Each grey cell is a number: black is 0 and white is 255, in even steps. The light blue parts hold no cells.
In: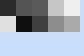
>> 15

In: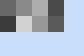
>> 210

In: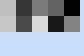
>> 74

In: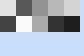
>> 250

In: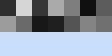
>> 106

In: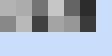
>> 185
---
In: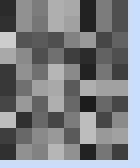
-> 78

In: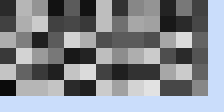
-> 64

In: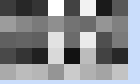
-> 88

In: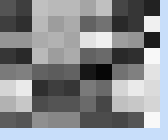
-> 34

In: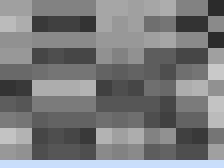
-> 43

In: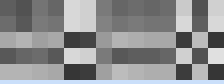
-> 208

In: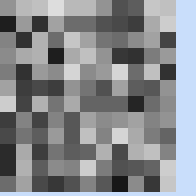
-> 192
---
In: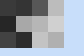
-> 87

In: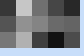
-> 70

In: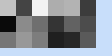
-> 179

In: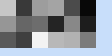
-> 75

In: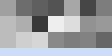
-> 70

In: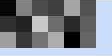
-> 165

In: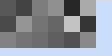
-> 39

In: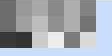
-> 174
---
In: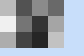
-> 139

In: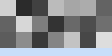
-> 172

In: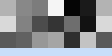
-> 26

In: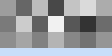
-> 218

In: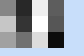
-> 239

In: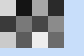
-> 167

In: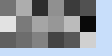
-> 59

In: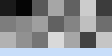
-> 204

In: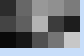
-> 144

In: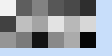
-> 73
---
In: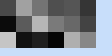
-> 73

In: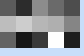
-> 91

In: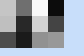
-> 197

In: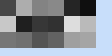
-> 71

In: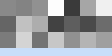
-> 137

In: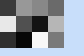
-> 59

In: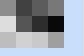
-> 141

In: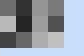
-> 110
